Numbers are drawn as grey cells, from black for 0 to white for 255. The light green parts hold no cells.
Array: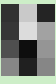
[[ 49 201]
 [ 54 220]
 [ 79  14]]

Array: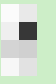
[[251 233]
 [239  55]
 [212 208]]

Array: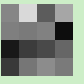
[[134 217]
 [127 122]
 [ 24  60]]

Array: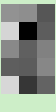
[[146 142]
 [213   1]
 [137  96]]

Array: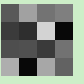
[[ 89 161]
 [ 59  46]
 [ 78  80]]

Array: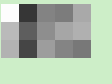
[[253  54]
 [186  94]
 [178  69]]

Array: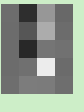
[[109  46]
 [108  86]
 [108  40]]

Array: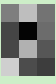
[[126 190]
 [ 69   4]
 [ 71 177]]

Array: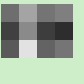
[[110 164]
 [ 64 138]
 [ 89 226]]
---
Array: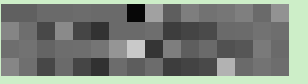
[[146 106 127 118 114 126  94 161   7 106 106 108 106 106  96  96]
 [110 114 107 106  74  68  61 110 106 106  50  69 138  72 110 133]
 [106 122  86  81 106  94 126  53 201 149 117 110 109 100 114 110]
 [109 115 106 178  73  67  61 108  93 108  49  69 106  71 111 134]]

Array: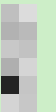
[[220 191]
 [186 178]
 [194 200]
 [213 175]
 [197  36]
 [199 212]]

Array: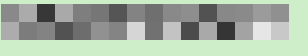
[[144 155 138 136  82 142 137 111 131  85 118 126 169  55 171 137]
 [200 230 163  53 169  75 195 113 214 132 145 109  82 131 124 172]]

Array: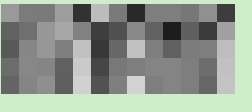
[[ 61 144 119 126 126  41 122 188  50 158 122 123 153]
 [160  59  95  29  98 137  80  62 129 167 151 111  98]
 [189 126 124  96 126 193 103  56 193 126 151 134  89]
 [193 109 126 132 132 126 120  70 202  96 133 135 108]
 [195 102 126 132 126 210 127  82 209  95 143 133 100]]

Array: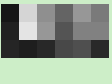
[[122 151 100 143 213  22]
 [129 129  84 151 228  32]
 [ 41  79  72  40  30  37]]

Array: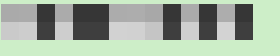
[[ 54 173  54 171  54 168 173 172  54  54 171  54 171 170]
 [ 62 211  62 207  62 197 209 210  62  62 206  62 205 202]]

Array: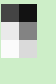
[[ 18  68]
 [131 234]
 [218 251]]
